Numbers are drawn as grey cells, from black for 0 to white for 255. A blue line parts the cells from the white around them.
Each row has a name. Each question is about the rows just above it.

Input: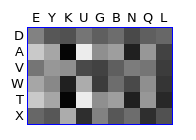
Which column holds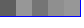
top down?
Q
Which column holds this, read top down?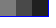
N
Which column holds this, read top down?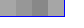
Y
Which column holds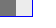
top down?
U
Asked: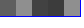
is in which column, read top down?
G
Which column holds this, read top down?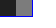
N

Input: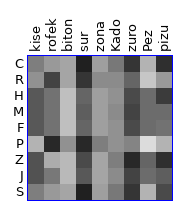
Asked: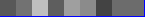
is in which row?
M
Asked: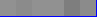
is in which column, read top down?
Kado
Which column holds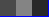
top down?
zuro
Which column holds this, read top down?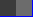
pizu
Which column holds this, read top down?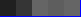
sur

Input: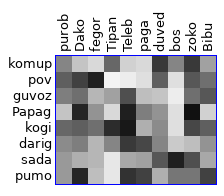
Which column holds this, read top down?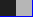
fegor
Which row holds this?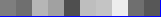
guvoz
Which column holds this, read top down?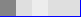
bos
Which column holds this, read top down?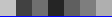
Dako
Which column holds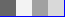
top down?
Tipan

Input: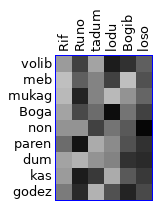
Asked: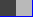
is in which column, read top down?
lodu
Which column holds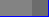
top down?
tadum
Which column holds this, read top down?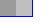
Rif
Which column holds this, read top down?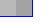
Rif

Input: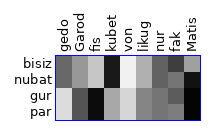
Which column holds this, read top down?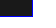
kubet
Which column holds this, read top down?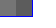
fak
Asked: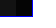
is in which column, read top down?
Matis
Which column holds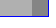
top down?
likug

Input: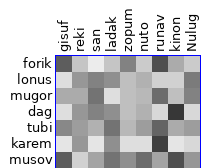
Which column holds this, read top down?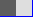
gisuf
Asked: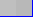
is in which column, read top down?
zopum
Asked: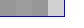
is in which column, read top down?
reki
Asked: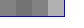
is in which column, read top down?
san
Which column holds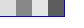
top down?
gisuf

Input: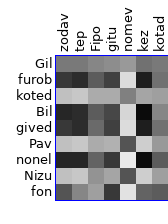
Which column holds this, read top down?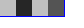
zodav
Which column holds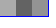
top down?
Fipo

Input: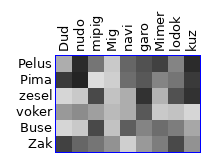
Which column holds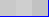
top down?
Mig
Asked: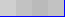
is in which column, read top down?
Mig
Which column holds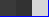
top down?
kuz
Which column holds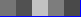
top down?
lodok
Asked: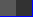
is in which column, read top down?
garo
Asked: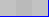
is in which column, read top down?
Mig
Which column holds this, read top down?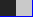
nudo

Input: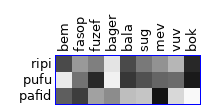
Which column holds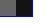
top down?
mev
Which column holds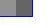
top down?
mev
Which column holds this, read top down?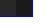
bok
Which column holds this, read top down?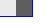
bem

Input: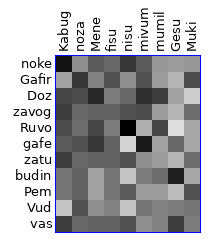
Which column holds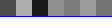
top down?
mivum
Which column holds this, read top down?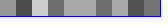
Muki
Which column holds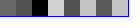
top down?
nisu
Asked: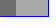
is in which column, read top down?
Muki
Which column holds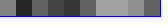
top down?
Mene

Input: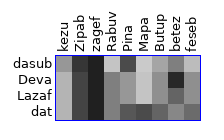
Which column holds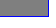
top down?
Rabuv
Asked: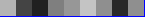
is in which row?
Deva

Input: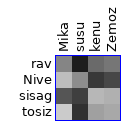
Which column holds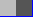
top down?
Mika
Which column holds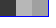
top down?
kenu
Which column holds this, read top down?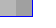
kenu
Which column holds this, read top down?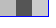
Mika
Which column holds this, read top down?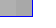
Zemoz
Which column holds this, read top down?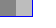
Mika

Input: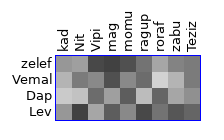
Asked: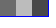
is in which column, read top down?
ragup
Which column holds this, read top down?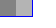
zabu
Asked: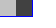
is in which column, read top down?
Nit
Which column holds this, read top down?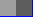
mag
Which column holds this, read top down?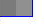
Teziz

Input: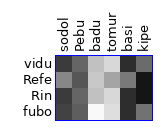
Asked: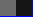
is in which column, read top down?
kipe
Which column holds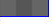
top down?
Pebu

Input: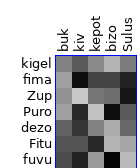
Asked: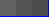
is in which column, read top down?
buk
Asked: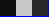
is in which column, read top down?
kiv

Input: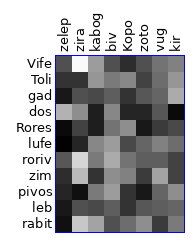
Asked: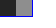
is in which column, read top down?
Kopo
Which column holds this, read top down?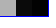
zelep
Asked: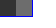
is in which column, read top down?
Kopo

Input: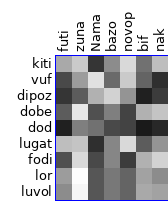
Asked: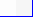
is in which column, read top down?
zuna
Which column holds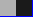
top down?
bif
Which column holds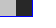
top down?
nak
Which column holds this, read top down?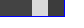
novop
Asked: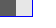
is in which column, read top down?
zuna

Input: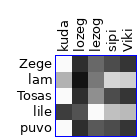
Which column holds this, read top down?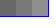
lezog
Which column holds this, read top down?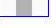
kuda
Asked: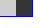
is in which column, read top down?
Viki
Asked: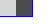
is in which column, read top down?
sipi
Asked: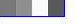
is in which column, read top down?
lezog
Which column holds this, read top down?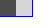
sipi

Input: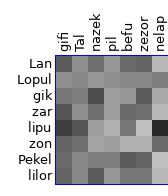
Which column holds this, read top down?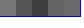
gifi
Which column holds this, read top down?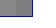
Tal
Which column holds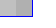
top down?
zezor
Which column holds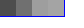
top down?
nazek
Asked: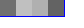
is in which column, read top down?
zezor
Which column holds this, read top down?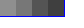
gifi
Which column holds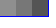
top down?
gifi

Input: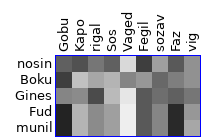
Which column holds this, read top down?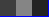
Gobu
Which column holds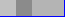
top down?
Kapo
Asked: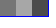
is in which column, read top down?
rigal
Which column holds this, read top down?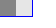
Vaged

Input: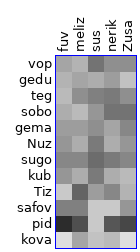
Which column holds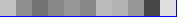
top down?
Zusa
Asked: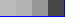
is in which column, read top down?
Zusa
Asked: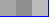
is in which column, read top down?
meliz
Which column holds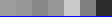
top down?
fuv
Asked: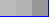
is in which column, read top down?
Zusa
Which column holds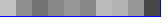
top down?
Zusa
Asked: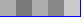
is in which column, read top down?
nerik

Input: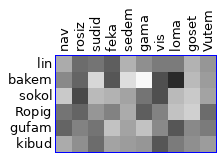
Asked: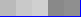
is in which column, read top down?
goset
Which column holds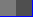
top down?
vis
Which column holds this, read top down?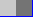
nav
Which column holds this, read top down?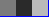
loma
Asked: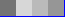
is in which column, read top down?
sudid
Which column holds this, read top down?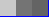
nav
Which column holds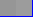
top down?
Vutem

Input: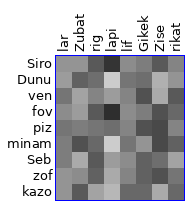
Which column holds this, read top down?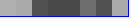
Zise
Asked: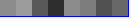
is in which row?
fov
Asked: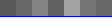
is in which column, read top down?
rikat
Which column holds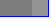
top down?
lar

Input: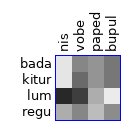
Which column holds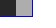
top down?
nis
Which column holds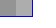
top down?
paped
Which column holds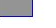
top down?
paped
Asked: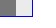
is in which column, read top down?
bupul

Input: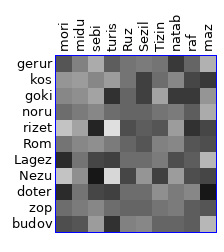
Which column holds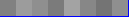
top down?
midu
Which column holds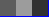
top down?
turis
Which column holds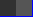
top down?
raf
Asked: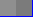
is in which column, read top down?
midu
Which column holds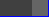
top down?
Sezil
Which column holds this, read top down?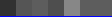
raf
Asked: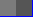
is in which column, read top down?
midu

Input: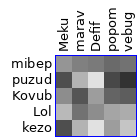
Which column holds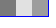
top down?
Defif
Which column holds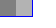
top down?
marav
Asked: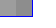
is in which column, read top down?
Defif
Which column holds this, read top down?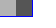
marav
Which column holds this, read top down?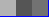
marav

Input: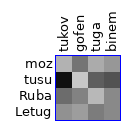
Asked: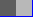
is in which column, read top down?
tuga
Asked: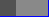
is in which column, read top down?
binem

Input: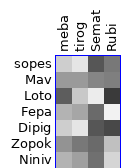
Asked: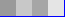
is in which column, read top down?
tirog
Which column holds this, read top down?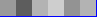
meba
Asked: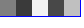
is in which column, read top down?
Rubi
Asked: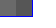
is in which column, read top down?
Semat
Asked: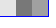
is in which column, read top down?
tirog
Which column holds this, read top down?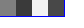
Rubi
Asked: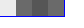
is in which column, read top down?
Semat

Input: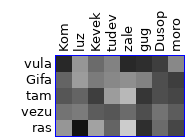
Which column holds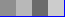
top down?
zale
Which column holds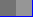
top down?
Kom
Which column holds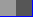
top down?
tudev
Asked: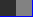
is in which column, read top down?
gug
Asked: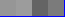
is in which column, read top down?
luz
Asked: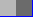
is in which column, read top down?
zale
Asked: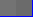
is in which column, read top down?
Dusop

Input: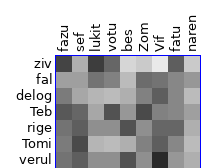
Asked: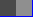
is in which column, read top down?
Zom
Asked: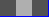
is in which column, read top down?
bes
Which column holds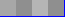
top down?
lukit
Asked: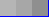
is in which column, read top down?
lukit
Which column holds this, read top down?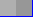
bes
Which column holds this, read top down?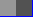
bes

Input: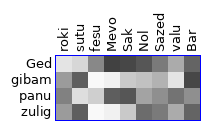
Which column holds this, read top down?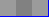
roki
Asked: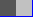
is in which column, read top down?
Nol
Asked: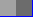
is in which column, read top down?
Nol
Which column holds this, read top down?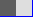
sutu
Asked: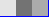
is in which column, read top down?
valu

